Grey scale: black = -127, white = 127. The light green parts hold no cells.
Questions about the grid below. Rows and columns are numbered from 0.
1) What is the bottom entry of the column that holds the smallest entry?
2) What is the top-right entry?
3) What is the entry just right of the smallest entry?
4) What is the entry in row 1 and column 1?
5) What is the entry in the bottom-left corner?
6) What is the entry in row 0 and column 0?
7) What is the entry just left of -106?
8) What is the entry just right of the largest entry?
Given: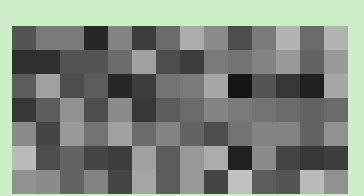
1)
65
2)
51
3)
-43
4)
-80
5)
17
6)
-43
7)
38
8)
-35

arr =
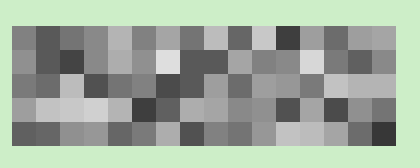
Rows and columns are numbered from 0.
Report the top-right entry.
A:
37
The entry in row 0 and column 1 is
-38
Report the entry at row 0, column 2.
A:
-11
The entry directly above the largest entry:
37
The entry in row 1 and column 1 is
-38
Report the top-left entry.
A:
1
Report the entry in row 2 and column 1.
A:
-19
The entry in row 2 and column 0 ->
-5
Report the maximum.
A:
94
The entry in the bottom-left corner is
-31
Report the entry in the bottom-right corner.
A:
-72
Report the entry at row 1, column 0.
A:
16
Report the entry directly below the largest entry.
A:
-52

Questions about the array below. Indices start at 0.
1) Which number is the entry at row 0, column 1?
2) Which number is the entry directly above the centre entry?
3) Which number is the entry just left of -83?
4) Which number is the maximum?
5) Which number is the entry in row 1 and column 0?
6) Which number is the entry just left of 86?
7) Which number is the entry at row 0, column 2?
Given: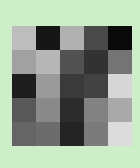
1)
-105
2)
-45
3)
10
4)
92
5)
33
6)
-61
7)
48
